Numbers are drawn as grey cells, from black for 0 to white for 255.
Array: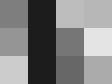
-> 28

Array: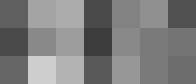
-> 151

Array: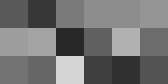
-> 63

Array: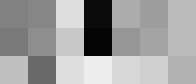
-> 215

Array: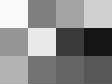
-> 114

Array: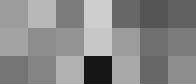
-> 169
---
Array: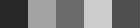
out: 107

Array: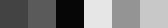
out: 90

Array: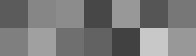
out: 85

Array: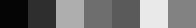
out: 90

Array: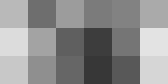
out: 88

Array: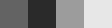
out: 156

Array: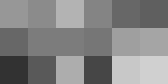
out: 89

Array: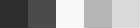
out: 181
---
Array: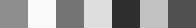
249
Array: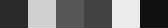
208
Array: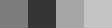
53
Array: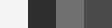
46
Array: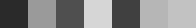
154
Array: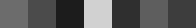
75
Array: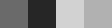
38
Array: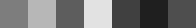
183
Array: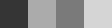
171
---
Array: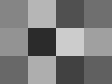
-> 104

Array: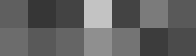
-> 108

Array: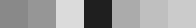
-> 137

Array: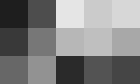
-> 103

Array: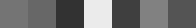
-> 116

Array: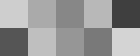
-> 85
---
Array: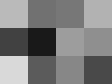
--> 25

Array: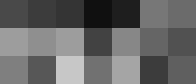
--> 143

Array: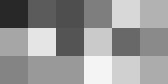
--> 229

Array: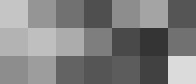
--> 191

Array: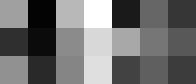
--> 11

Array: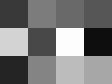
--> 72

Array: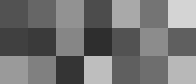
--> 58

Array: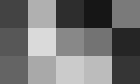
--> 218
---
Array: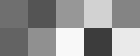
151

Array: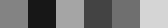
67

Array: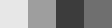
158

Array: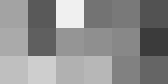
115

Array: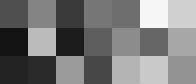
110

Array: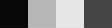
183

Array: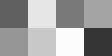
230
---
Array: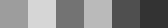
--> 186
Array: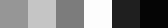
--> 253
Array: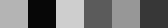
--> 91
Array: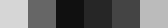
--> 38
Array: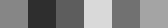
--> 217
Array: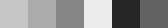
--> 235
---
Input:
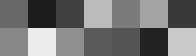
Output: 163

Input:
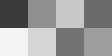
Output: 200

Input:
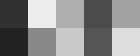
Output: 76

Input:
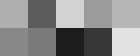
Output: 156

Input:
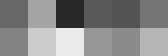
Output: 83

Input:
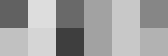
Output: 200

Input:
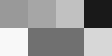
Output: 193

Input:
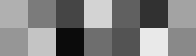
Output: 49

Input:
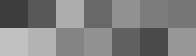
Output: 124
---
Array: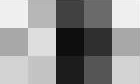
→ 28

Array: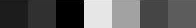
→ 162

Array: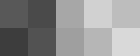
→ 159

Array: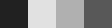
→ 225

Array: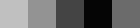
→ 68

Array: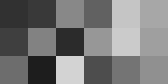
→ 77

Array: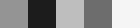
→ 190
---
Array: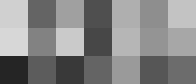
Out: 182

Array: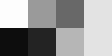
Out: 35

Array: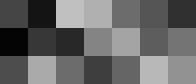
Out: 164

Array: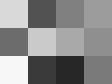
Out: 202

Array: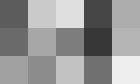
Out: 125

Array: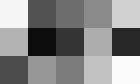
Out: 52

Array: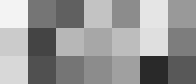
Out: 189

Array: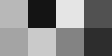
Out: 202
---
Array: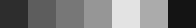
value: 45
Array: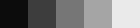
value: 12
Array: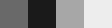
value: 105
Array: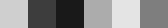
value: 207
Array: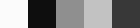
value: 251
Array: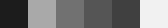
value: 28
